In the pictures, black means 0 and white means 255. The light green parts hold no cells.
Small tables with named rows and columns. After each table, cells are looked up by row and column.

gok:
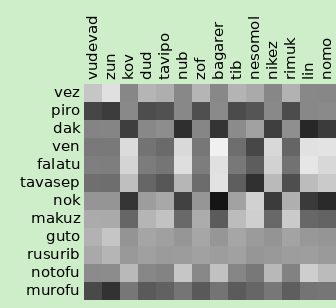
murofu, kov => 119
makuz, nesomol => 207
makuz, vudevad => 171
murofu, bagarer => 116
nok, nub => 65
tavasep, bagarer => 226
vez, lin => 136
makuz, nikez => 104
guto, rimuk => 163
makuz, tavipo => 194
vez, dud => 181
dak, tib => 139
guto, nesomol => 155
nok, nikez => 59
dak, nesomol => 161
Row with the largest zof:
vez

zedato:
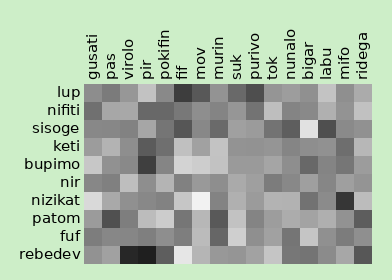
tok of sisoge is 115
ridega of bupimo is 156
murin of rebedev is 152
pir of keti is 91
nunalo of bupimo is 142
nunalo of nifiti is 132
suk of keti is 147
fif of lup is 61
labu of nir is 134
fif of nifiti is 120
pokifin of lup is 137
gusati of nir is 135
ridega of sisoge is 145

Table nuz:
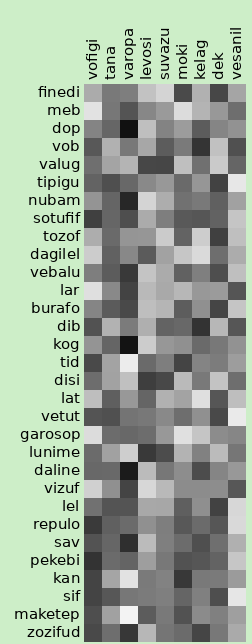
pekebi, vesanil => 198
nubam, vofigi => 148
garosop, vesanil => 134
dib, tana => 178
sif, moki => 101
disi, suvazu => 72
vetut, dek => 73
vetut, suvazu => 137
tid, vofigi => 73
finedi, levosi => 194
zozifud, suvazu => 117
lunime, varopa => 206
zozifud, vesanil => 170
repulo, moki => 88
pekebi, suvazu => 120
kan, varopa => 226

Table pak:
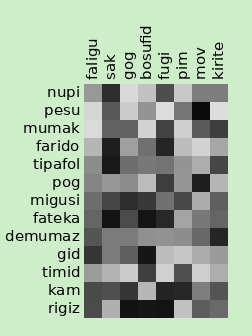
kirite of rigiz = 105
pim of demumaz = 141
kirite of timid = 173
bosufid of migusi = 57
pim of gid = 198
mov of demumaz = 104
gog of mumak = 98
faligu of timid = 156
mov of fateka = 120
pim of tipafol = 148
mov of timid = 206
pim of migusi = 72
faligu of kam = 74
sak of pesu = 88
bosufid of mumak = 211
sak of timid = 179
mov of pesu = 11
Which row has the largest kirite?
pesu

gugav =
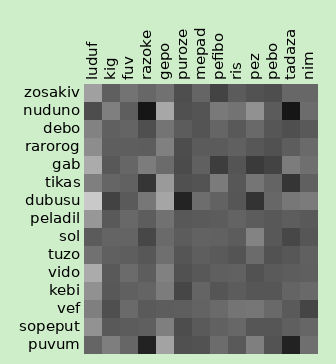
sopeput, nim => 102
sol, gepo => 106
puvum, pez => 127
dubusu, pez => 51
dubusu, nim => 123
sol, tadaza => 71
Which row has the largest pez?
nuduno

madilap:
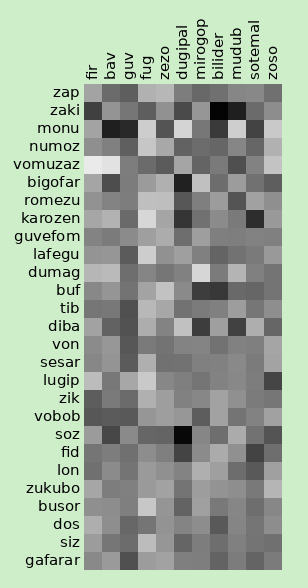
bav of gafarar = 154
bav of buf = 149
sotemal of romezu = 161
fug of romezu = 191
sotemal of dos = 117
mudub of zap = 134
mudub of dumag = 180
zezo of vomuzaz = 91
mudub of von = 129
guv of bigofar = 124
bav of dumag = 186
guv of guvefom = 139
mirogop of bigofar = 192
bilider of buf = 56
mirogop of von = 132
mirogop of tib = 123
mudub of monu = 206
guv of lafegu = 91
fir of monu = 163

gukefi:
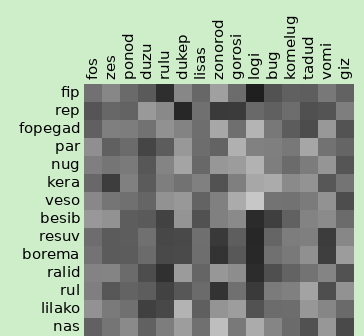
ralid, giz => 82
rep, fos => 85
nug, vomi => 149
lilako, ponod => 112
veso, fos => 136
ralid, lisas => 101
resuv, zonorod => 57
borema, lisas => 110
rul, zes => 87
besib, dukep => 148
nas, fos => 97
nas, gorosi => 121
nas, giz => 73
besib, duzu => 90
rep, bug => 96
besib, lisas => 81
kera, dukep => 114
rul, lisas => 107
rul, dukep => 87
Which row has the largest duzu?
rep

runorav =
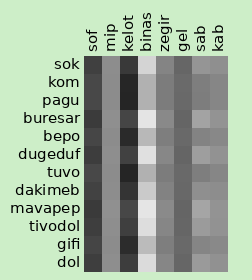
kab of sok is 143
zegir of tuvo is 124
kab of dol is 145
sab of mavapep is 165
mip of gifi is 140
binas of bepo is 184
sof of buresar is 59
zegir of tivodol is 134
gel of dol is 102
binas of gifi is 187
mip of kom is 140

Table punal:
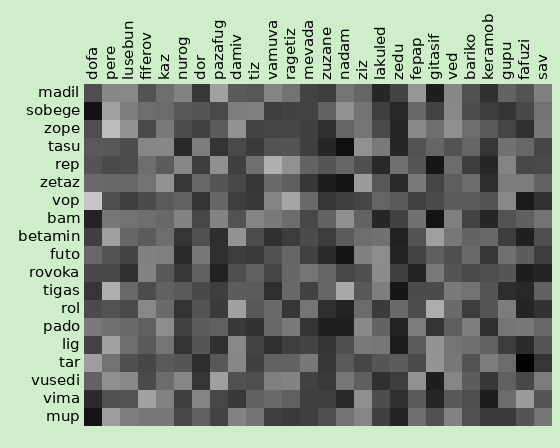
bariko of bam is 67
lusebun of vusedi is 136
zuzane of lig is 52
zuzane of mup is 79
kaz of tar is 89
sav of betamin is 79
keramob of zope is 90
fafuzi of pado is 120
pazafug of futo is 47
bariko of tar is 83
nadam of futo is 20
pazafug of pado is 96
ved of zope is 144
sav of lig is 86
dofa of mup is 20

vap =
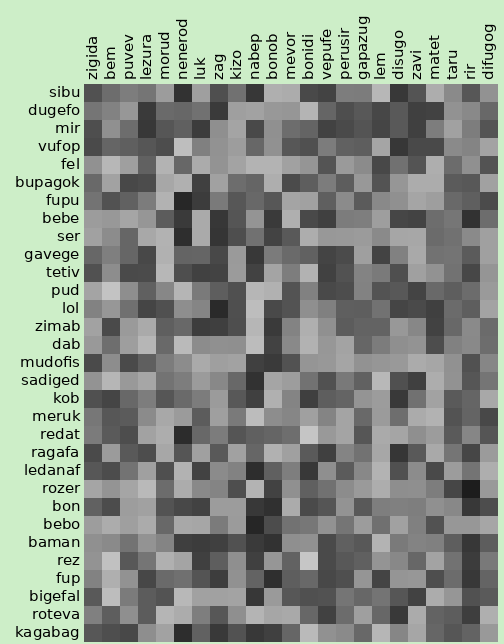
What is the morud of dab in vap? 105
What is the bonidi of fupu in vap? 161
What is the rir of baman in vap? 55
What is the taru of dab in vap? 129
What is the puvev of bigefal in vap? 123
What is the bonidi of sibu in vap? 73
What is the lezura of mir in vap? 56
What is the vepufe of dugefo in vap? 101
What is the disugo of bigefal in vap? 86
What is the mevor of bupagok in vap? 75
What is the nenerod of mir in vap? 96

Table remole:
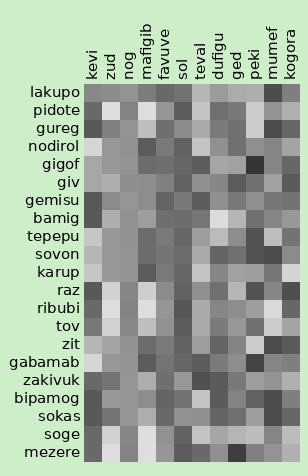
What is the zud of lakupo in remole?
139
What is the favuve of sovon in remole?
116
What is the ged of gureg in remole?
112
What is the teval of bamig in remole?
118
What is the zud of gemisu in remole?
139
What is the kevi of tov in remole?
120
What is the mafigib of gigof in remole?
108
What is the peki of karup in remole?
158
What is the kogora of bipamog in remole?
127
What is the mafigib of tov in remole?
190
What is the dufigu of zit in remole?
101
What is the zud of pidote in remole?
221
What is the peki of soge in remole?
188

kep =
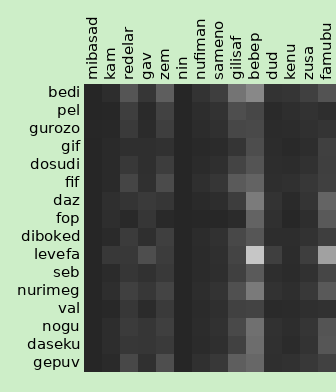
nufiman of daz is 42
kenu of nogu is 45
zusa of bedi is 64
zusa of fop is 46
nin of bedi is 38
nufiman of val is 43
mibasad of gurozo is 39

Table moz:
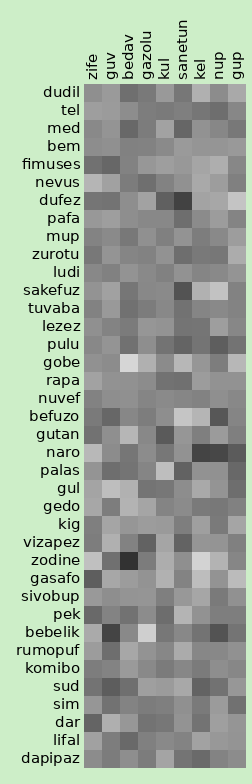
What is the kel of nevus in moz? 169
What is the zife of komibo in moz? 125
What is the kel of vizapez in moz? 149
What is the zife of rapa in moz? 162
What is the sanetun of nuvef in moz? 134
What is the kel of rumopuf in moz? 135
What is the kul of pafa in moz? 136
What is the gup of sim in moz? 113
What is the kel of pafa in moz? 139
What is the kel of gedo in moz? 122
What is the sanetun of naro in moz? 146
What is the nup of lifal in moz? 152
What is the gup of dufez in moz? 196
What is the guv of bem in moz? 144
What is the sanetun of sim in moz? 144

